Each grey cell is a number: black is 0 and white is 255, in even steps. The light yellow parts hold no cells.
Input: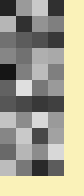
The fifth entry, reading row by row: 182
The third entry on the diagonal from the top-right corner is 92
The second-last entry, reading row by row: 41
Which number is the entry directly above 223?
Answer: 127
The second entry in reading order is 154
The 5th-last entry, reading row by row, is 216
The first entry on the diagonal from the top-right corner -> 48
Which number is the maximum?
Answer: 223
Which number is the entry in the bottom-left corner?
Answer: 188
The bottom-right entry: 92
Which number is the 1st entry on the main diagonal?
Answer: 35
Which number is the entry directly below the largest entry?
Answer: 72
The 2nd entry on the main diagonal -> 48

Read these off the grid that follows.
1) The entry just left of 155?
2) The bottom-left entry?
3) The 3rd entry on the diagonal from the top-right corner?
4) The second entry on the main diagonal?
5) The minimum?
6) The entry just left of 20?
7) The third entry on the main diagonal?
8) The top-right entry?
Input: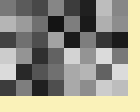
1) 181
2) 60
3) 126
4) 155
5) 20
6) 112
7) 78
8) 134

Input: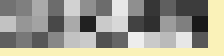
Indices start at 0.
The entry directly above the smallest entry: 60
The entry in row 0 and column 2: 170
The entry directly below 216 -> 101
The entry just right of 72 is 170
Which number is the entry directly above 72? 108
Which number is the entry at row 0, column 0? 114
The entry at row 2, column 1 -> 120
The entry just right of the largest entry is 202
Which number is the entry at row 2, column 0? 95
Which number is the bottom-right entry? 87
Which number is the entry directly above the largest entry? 66
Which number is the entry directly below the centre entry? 80

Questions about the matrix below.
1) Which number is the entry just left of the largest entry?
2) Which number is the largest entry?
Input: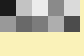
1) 195
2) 236

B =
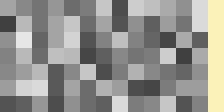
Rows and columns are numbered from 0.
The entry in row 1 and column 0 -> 64
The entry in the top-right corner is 218
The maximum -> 230
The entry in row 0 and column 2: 116
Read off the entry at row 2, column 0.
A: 144
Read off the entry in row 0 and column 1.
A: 136
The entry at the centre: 95
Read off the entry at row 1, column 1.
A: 185
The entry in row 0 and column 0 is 164
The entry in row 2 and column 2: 101
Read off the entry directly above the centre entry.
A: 130
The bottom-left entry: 83
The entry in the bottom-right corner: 130
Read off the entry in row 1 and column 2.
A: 116
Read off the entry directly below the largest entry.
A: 185
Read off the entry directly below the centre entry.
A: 77

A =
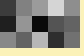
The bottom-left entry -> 136
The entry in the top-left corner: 60
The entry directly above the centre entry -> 155
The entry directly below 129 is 149

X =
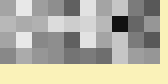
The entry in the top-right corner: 88
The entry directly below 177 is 136
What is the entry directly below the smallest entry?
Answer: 198
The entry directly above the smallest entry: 198
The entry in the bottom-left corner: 136
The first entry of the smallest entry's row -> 184
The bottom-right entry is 150
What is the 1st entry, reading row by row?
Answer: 164
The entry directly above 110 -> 164
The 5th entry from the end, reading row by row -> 123
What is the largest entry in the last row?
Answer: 198
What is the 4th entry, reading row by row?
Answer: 142

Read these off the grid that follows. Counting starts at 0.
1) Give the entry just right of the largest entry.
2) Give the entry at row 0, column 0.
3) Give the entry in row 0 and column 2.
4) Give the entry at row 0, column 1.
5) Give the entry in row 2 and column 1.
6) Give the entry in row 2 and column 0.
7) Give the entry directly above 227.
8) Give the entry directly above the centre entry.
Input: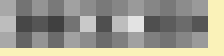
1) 79
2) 168
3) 148
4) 115
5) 100
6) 168
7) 154
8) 121

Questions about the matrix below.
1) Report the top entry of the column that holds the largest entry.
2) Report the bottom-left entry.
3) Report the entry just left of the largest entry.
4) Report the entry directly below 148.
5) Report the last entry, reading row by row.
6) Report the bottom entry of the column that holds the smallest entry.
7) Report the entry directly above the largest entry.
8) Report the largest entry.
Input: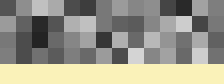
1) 134
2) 126
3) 76
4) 162
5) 113
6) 113
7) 105
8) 212

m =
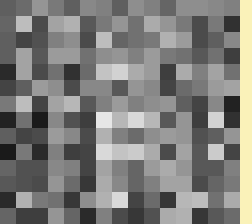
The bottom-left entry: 101
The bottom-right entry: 107
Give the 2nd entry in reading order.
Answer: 107
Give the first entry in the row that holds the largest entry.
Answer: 34
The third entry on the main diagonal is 81
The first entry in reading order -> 95
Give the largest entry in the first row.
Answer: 149
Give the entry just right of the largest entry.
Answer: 183
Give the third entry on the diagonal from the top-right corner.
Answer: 75
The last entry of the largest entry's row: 49
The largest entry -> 230
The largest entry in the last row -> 177
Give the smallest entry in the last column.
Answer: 34
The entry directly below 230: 177
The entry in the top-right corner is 128
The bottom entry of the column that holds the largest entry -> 128
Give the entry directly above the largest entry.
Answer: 128
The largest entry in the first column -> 121
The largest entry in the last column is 171
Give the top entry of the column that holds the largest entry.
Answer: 128
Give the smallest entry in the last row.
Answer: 42
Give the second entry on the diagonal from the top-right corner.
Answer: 121
